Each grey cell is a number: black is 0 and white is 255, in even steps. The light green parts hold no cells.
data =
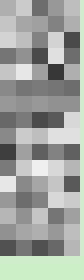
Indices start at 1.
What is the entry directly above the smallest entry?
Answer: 223
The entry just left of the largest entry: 203
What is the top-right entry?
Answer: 189
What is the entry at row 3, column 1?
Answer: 210
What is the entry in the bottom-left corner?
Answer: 82
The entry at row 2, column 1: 197
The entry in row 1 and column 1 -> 174
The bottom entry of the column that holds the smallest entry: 103
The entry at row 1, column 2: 203
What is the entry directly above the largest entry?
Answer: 96
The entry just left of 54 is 160
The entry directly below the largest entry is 166
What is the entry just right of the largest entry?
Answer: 216
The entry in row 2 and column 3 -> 160
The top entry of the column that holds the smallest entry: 153
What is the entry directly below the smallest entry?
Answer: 117
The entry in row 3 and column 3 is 130
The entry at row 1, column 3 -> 109
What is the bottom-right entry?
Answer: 182
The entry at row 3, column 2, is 189

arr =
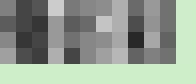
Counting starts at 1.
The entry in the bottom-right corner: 113
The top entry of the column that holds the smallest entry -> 106
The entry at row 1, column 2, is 69
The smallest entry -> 40
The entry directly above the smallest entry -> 77
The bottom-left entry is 160
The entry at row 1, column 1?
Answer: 128
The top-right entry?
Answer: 113
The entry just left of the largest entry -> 85
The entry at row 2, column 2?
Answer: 69
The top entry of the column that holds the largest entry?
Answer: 204
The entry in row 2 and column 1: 92

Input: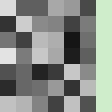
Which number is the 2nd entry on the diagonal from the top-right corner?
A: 65
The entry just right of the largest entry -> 123
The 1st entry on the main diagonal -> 219
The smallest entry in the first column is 43
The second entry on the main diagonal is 205
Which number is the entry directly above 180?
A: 103
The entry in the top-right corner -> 73
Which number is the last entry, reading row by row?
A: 81
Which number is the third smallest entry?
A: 35
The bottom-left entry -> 193
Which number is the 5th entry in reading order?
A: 153
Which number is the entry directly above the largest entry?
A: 117
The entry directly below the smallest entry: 29

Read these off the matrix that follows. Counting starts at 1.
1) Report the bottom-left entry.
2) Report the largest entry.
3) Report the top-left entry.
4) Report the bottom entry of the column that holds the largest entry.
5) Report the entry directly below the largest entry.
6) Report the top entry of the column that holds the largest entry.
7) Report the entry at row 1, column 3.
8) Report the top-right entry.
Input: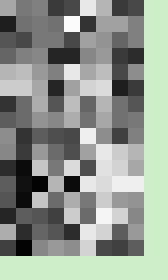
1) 64
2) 251
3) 167
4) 141
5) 72
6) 72
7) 128
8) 72

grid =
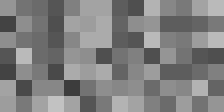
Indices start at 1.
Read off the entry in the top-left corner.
149
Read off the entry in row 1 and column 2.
115
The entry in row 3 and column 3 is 107
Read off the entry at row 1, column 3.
107
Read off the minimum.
60
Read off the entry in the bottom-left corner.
157
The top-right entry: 186
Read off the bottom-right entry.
149
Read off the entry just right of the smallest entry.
115
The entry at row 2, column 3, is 115
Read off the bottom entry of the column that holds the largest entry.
194
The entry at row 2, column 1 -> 67
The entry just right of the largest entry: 163
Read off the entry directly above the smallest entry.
171
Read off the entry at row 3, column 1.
142
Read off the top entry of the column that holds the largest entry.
85

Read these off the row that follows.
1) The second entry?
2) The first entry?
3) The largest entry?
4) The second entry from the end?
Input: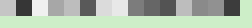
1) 54
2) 197
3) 240
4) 145

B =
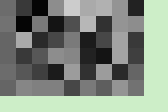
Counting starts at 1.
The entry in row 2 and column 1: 114
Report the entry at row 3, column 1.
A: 101
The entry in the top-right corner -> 34
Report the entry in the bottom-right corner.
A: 114
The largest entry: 204
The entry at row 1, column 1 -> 108
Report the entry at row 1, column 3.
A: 5
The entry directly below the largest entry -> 79
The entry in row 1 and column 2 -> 57
